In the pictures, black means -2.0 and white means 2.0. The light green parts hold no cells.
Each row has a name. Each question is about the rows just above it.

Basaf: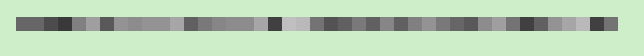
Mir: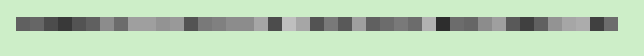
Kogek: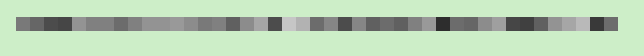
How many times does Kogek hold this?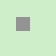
4
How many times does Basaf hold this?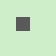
2
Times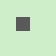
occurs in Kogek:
0
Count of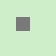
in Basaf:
3
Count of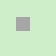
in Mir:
3
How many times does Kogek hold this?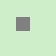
5
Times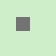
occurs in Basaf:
3

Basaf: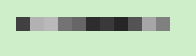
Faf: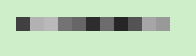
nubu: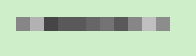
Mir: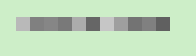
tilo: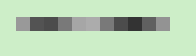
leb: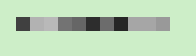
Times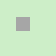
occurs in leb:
2
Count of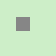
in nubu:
2

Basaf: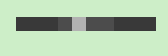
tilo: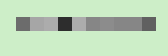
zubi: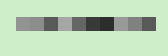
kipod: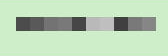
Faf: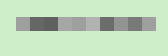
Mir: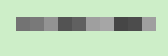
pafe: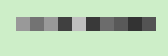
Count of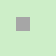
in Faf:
1
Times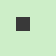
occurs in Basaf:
6
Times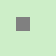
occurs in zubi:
1

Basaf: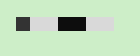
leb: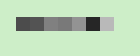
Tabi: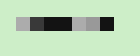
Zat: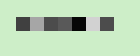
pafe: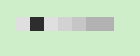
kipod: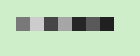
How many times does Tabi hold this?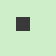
1
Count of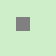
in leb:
1
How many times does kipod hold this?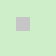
0
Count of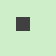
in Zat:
1
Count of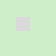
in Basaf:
4

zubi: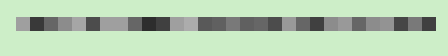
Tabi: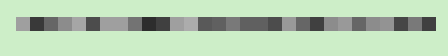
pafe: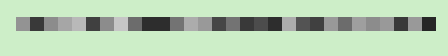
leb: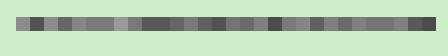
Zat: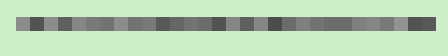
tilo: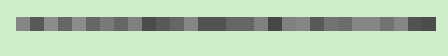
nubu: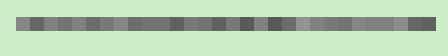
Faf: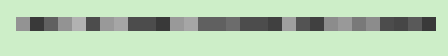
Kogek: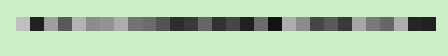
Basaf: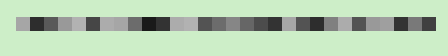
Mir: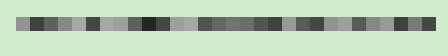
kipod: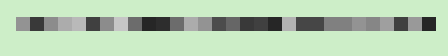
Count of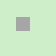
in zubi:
1
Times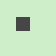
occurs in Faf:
1
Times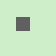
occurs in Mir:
2

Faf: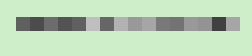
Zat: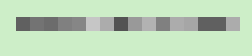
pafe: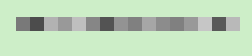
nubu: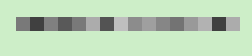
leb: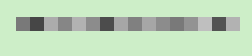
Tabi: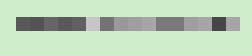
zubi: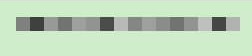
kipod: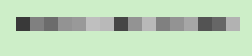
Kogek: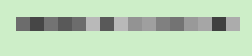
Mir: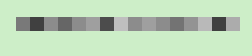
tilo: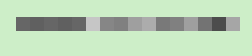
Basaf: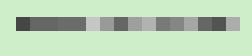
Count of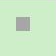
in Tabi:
3
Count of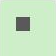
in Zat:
0

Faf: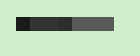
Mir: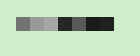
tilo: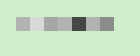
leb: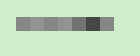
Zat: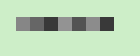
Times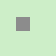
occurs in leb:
0
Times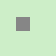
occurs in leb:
3
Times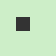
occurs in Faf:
2
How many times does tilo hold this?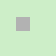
3
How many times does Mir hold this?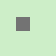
1
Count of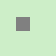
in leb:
0
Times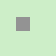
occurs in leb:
2

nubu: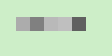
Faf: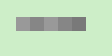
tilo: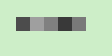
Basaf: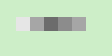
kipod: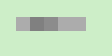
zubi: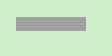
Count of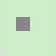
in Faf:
2
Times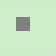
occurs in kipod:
1
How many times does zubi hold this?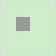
0
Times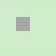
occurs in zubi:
0
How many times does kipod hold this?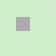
3

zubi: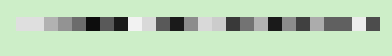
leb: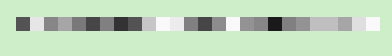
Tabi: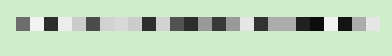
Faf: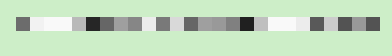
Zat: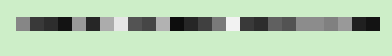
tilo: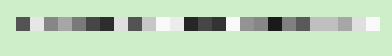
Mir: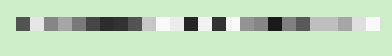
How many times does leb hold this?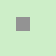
2
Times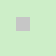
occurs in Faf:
0
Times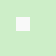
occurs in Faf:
4
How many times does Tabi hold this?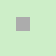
3

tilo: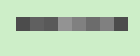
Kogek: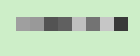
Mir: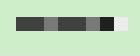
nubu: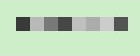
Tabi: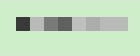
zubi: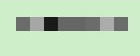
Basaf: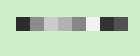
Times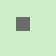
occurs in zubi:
3
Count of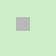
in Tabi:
3
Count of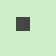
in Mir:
0
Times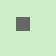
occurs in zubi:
2
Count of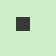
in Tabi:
1

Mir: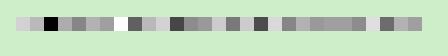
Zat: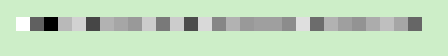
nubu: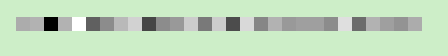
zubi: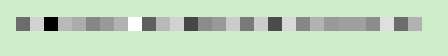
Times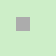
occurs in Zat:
1
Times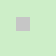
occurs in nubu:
0

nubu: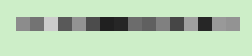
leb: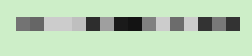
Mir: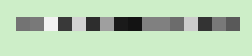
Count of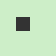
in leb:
2
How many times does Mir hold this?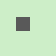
1
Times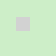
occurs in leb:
0
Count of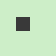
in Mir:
1
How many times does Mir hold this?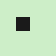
1
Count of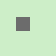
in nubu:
1

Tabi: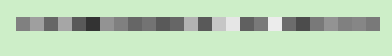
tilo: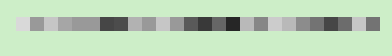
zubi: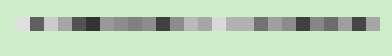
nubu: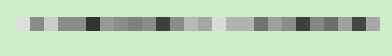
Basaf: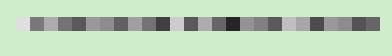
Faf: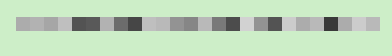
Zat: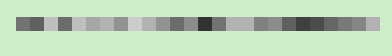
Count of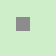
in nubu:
7
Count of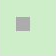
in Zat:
0

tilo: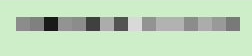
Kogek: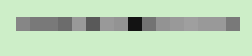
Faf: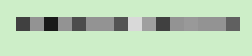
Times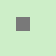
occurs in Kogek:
3
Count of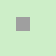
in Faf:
1
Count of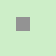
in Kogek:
2
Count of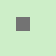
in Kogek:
1
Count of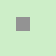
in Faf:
7
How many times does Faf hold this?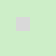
1
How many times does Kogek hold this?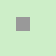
5

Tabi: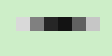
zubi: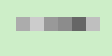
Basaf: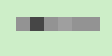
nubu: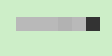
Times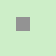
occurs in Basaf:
4
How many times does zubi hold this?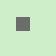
0
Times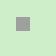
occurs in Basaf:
1
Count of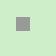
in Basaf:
0
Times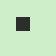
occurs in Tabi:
0
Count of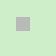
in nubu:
4

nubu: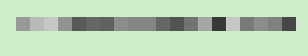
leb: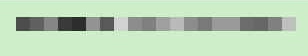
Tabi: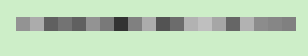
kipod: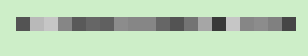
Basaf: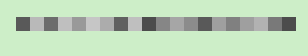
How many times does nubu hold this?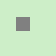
1
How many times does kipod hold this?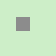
2

